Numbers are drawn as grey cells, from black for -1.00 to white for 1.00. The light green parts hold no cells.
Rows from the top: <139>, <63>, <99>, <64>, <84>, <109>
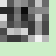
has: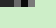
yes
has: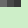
yes
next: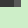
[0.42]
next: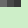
[0.19]
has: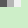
yes
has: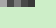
no

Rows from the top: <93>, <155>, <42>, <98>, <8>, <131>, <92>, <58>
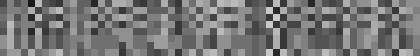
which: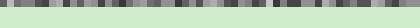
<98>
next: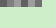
[-0.56]
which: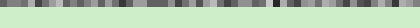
<155>
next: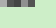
[0.00]

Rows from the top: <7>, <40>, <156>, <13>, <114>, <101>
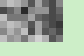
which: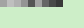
<13>
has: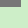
yes

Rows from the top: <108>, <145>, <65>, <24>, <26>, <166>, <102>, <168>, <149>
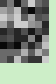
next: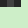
[-0.37]
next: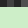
[-0.82]
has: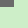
yes
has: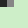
yes
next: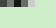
[-0.17]
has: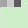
yes
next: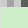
[0.28]

